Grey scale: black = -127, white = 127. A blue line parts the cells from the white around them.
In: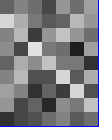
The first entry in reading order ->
-28
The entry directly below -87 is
-17
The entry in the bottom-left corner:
-78
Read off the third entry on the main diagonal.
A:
-67
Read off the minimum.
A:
-97
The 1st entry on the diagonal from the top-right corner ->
32
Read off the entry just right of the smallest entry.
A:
32
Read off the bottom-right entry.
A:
-17
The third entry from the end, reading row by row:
3
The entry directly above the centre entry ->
-7
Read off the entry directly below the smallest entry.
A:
-7
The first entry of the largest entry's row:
13
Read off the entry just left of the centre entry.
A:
13
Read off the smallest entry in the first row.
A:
-57
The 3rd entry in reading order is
-17
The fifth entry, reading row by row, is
22

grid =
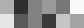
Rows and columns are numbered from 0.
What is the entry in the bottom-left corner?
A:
102
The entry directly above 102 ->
47
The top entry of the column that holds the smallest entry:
-80
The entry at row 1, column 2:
2

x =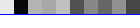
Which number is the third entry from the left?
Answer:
52
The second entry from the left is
-120
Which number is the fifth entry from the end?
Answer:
-46

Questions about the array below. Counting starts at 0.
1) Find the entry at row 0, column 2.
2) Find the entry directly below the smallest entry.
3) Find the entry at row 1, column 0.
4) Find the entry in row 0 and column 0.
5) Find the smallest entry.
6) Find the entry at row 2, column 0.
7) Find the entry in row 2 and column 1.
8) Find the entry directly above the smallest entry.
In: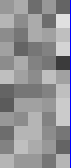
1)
-18
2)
33
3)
53
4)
24
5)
-68
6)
12
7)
-9
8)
84

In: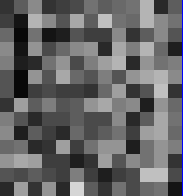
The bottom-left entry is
-86
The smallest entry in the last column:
-107
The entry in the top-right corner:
-34
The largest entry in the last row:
85
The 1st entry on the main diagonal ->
-76
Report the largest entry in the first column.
20
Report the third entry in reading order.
10
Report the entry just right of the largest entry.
-34
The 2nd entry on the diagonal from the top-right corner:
10
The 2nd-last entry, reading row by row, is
-13
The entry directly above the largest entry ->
-1
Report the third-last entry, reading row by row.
-22
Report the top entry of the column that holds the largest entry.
-53

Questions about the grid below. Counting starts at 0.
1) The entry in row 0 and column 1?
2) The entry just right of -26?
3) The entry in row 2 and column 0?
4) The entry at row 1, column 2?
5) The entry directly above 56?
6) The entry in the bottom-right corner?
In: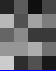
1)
-36
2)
10
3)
-26
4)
34
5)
-91
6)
-103
